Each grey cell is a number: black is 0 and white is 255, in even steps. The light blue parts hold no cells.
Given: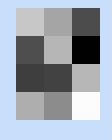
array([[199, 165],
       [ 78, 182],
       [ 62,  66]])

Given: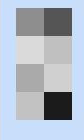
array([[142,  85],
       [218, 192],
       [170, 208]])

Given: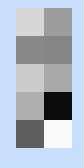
array([[215, 157],
       [136, 133],
       [203, 169]])

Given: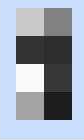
array([[201, 129],
       [ 52,  45],
       [250,  55]])

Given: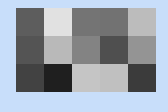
array([[ 93, 225],
       [ 84, 185],
       [ 66,  31]])

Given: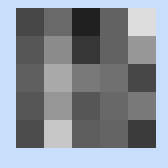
array([[ 71, 105],
       [ 86, 139],
       [ 95, 169]])

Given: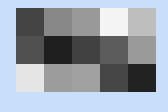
array([[ 68, 136],
       [ 80,  31],
       [229, 156]])

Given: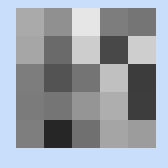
array([[170, 144],
       [166, 106],
       [125,  83]])
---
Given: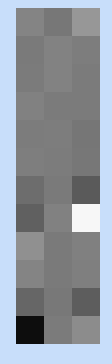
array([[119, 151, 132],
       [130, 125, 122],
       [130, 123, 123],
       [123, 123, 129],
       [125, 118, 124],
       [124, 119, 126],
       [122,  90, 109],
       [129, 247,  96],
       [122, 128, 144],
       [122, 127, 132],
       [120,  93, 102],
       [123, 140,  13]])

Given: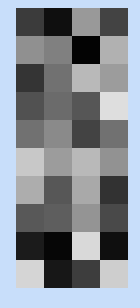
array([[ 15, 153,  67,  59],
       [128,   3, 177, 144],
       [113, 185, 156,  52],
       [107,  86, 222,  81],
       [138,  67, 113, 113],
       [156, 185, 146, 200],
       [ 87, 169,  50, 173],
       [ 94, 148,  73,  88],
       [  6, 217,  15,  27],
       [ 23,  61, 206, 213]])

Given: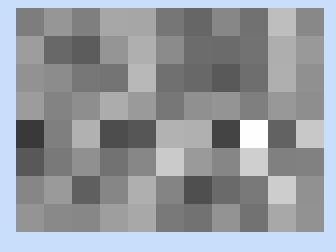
array([[150, 127, 167, 166, 118, 102, 135, 113, 190, 136, 125],
       [104,  92, 149, 175, 139, 108, 107, 114, 174, 153, 157],
       [140, 119, 116, 184, 112, 104,  89, 110, 175, 144, 146],
       [131, 142, 172, 154, 119, 144, 148, 127, 152, 142, 156],
       [127, 177,  77,  86, 178, 176,  68, 254,  98, 200,  57],
       [121, 144, 114, 135, 202, 154, 134, 207, 128, 129,  88],
       [154,  95, 134, 175, 132,  79, 106, 121, 205, 145, 134],
       [137, 135, 158, 168, 121, 114, 147, 114, 168, 146, 148]])

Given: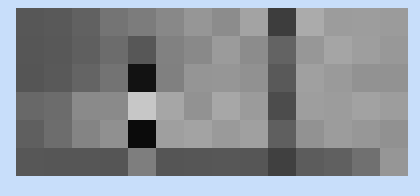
array([[ 89,  97, 116, 124, 136, 150, 140, 163,  61, 171, 156, 157, 155,
         87],
       [ 88,  95, 108,  87, 129, 137, 155, 140,  99, 151, 165, 158, 152,
         86],
       [ 89, 100, 115,  18, 128, 149, 150, 145,  89, 160, 154, 146, 146,
         85],
       [108, 138, 138, 199, 166, 146, 167, 155,  76, 158, 156, 162, 157,
        104],
       [109, 132, 144,  11, 159, 163, 154, 160,  95, 146, 156, 151, 145,
         95],
       [ 86,  86,  85, 126,  85,  86,  87,  86,  64,  92,  96, 112, 150,
         87]])

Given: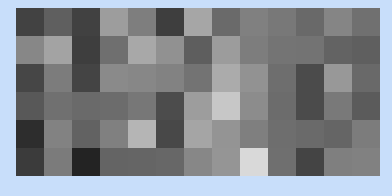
array([[ 95,  65, 157, 126,  62, 166, 106, 128, 120, 105, 133, 112,  66],
       [163,  62, 111, 168, 145,  94, 156, 125, 116, 115,  99,  95, 135],
       [124,  68, 138, 135, 130, 115, 171, 146, 110,  75, 152, 105,  70],
       [112, 106, 108, 119,  76, 157, 199, 140, 108,  75, 121,  91,  88],
       [130,  98, 128, 181,  72, 165, 148, 127, 110, 106, 101, 124,  45],
       [123,  35, 100, 101, 103, 135, 149, 217, 111,  68, 127, 129,  59]])

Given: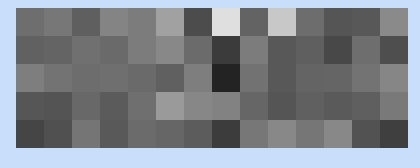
array([[119,  95, 132, 124, 161,  76, 223,  99, 200, 109,  85,  88, 138,
        110],
       [100, 112, 106, 124, 136, 107,  59, 124,  88,  95,  72, 110,  78,
         97],
       [115, 109, 111, 106,  96, 126,  35, 114,  88, 100, 101, 115, 134,
        126],
       [ 84, 104,  91, 111, 154, 135, 130, 102,  85,  96,  90,  95, 121,
         86],
       [ 80, 117,  89, 107, 102,  92,  60, 119, 136, 118, 136,  82,  63,
         69]])

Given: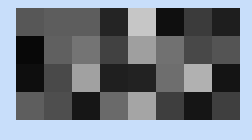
array([[ 93,  93,  36, 198,  15,  59,  30,  87],
       [ 96, 116,  65, 159, 113,  72,  84,   8],
       [ 73, 161,  31,  34, 110, 177,  20,  14],
       [ 78,  22, 106, 165,  62,  21,  63,  94]])

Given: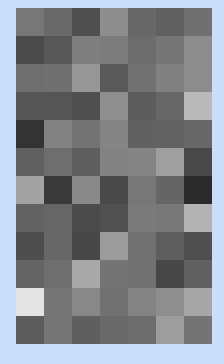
array([[105,  79, 141, 103,  96, 112, 119],
       [ 87, 126, 124, 108, 117, 141,  75],
       [112, 151,  90, 113, 129, 140, 110],
       [ 85,  79, 142,  92, 103, 186,  85],
       [130, 115, 133,  97,  98, 103,  51],
       [110,  94, 131, 132, 159,  72,  96],
       [ 58, 137,  73, 119, 101,  43, 163],
       [102,  75,  81, 122, 120, 179,  99],
       [103,  71, 155, 113,  94,  79,  78],
       [110, 169, 116, 113,  71,  97, 101],
       [118, 136, 113, 132, 142, 167, 227],
       [117,  95, 105, 109, 157, 116,  92]])
